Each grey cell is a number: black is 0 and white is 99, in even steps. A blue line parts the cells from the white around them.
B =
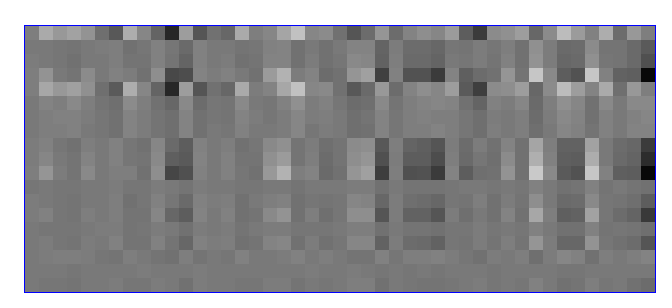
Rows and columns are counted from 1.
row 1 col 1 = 49
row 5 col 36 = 61
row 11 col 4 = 45
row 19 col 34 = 46
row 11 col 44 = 36
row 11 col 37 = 78
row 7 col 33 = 43
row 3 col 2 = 47
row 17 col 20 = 50
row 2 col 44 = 41
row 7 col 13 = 44
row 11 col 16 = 46
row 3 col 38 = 48
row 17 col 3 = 49
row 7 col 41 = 44
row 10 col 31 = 49
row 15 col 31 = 46
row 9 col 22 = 43
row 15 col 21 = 46
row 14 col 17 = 45
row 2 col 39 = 41
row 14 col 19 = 57
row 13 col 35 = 48
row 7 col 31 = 49
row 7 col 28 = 49
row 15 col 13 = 48
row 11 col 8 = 49
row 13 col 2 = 47
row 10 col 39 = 37
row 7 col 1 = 47
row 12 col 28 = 45
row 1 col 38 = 54
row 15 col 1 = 47
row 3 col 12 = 39
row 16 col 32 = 45
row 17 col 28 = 49
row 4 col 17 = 44
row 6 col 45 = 53
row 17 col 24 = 45
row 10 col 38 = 50

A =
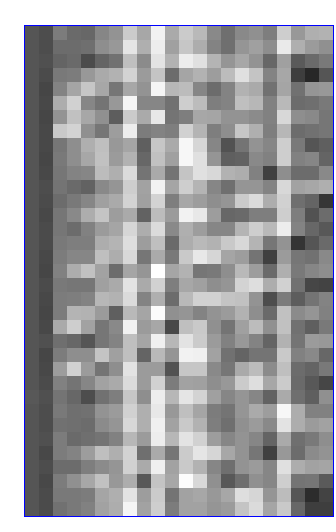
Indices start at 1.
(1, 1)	33
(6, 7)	59
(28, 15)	45
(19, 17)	86
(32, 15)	43
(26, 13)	62
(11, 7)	68
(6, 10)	52
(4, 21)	15
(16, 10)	74
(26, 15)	59
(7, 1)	33
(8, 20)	42
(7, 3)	57
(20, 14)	81
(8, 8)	92
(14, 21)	32
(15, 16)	70
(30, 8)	71
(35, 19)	78
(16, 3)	47
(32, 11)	63
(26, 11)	48
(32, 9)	66
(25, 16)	66
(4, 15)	73
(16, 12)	67
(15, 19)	92
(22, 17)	73
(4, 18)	51
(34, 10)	79
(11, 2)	28
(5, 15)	51
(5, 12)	73
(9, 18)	52
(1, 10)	94
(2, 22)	56
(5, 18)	44

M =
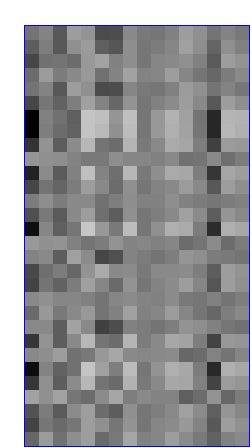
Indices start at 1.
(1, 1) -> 45
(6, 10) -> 50
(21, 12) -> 52
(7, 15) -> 70
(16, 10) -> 50
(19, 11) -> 54
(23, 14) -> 26
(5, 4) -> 61
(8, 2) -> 49
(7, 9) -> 46
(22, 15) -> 46
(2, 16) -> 50
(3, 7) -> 50
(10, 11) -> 53
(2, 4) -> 56
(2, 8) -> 55
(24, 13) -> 42
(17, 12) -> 58
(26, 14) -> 26
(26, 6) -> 45
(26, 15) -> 60
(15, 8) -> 73
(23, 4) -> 53
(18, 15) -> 61
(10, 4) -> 51
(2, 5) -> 60
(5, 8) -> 52
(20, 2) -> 56
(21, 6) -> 45
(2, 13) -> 55
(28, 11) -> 53
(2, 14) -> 39
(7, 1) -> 1
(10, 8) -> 52
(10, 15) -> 43
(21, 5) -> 59
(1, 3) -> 34
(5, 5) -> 56
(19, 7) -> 41
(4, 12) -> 52

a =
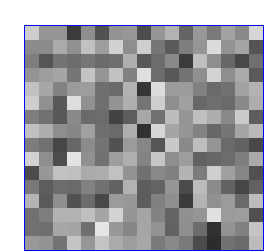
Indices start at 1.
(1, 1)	80
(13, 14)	56
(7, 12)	58
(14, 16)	61
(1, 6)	32
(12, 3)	42
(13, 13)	70
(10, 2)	55
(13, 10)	50
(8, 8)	68
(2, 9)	80
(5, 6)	43
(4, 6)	58
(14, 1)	44
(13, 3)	55
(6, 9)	45
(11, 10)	53
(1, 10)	58
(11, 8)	57
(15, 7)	59
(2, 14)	85
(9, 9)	52
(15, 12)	55
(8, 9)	19
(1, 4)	23
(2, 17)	33
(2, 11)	35
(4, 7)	75
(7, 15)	53
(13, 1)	70
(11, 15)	62
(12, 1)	47
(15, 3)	65
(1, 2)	58
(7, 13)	74
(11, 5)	66
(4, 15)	55
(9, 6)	45
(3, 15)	40

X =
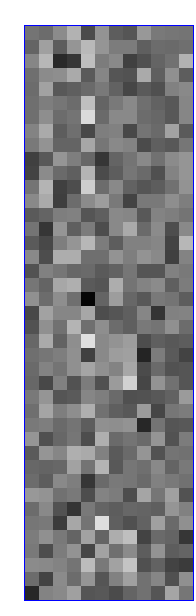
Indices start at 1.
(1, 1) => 45
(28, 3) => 49
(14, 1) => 35
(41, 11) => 64
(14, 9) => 34
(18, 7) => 38
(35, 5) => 47
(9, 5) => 65
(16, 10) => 52
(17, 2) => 30
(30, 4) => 46
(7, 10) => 40
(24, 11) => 35
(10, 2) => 34
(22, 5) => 43
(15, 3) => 58
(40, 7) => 50
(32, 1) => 40
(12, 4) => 30
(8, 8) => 28
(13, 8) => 26
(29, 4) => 45
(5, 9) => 35
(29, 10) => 45
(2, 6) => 58
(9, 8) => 51
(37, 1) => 48
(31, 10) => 32
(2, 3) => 36
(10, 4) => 49
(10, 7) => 39
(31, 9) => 58
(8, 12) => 35
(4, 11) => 56
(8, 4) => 43
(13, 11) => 55
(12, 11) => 44

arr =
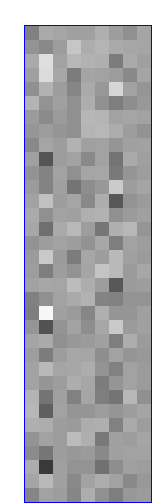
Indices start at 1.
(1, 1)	50
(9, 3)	61
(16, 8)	63
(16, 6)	65
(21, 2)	96
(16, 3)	63
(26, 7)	58
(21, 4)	60
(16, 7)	49
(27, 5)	64
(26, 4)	67
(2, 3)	61
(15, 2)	43
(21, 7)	58
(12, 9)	64
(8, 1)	58
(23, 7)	49
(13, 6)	67
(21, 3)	62
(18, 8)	60
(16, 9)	61
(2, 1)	57
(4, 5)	64
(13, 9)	60
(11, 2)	51
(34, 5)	67
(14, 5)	68
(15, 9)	58
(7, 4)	56
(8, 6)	71
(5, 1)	56
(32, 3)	62
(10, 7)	45
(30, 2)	63
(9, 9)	63
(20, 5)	69
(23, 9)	60

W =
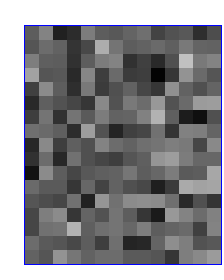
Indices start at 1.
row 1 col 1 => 36
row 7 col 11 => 37
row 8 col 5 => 61
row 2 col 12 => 47
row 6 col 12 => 41
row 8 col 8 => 25
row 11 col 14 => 65
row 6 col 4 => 27
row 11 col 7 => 38
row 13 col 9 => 55
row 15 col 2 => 44
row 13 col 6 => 58
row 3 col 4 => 19
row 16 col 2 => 35
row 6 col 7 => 32
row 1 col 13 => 18
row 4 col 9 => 24
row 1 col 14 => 30
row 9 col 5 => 31
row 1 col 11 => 32
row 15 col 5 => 37
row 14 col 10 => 10
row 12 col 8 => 31
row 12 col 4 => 21
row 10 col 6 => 27
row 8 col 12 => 50
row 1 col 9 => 43
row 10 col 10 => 58
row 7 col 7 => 38
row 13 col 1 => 33
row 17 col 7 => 42
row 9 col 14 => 53
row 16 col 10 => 39
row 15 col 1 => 27
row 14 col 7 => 45
